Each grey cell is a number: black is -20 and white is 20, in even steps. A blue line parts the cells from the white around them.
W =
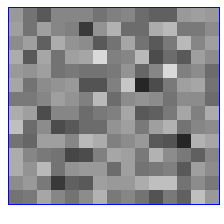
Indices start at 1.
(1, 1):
4
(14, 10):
-2
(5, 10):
-4
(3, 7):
-6
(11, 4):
-2
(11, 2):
1
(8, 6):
-3
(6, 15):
-2
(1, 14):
5
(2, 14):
-1
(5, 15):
-3
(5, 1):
4
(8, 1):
7
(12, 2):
3
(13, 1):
2
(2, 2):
-2
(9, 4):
-8
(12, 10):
-2
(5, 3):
5
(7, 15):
-3
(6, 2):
-2
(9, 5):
-6
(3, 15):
5
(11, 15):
1
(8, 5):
1
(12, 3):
9
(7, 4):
5
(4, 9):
1
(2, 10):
-3
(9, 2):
-3
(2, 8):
8
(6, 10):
-14
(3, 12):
-1
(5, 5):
-1
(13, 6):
-6
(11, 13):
-1
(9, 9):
5

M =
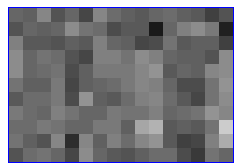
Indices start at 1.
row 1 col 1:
-4
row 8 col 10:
-2
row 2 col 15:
-1
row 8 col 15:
3
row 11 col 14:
-11
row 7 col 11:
1
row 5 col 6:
-5
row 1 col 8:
-3
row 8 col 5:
-2
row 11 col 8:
-6
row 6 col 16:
3
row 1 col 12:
-3
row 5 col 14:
-5
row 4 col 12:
-4
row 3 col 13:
-6
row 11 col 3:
-2
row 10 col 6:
1
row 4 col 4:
-3
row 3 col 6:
-6
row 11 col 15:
-2
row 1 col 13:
-5
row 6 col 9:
-1
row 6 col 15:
-2
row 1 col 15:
-10
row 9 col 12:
-6
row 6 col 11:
0
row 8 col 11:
0
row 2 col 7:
-3
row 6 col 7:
-4
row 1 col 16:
-7
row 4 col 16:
2
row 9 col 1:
-3
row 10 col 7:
-5
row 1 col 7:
1

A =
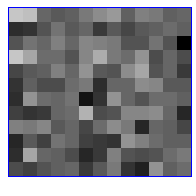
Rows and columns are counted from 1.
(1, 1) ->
11
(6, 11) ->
1
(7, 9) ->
-4
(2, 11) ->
-5
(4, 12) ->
-4
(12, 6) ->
-11
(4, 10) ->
3
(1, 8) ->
4
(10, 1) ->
-14
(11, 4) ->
-5
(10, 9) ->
3
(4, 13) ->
-8
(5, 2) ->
-6
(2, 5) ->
-6
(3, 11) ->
-2
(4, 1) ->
11
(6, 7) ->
-13
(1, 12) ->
-5
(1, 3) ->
-4
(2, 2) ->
-12
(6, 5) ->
-3
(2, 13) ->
-5
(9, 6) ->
-9
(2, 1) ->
-13
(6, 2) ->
-5
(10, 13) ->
-5
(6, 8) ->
-4
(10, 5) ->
-4
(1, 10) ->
0
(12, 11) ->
3
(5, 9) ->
2
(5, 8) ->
-7
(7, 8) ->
3
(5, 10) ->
6
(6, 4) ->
-8
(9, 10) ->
-14
